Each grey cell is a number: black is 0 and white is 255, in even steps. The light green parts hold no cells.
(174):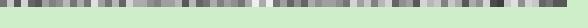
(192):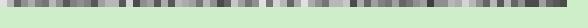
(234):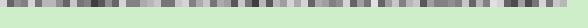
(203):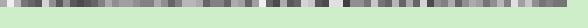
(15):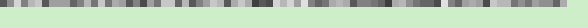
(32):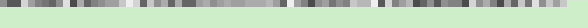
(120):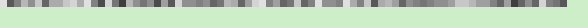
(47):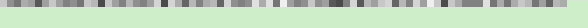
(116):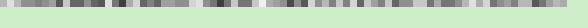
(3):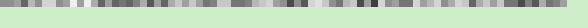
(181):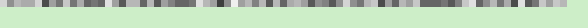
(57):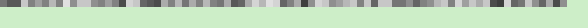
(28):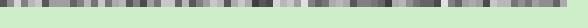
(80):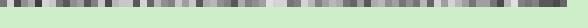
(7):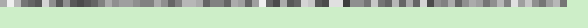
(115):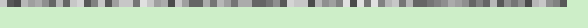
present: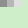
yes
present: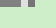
yes
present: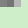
yes
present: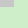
yes
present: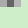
yes

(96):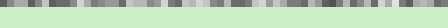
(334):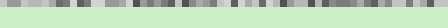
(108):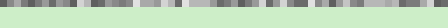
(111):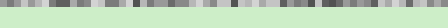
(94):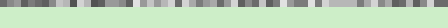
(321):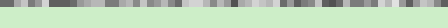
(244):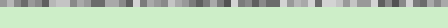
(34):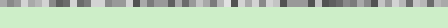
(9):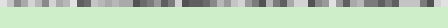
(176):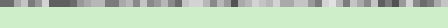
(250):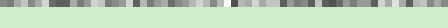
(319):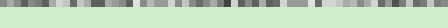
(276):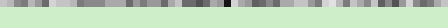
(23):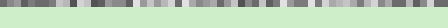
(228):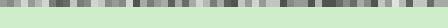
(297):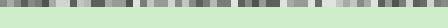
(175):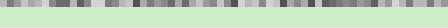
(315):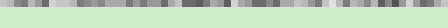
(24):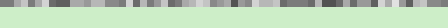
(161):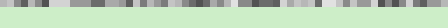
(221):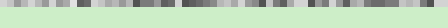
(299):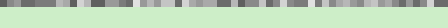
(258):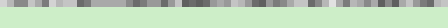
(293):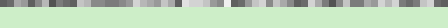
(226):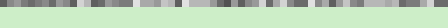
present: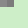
yes
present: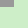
yes
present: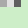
yes
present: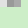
no
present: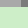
yes
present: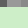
yes

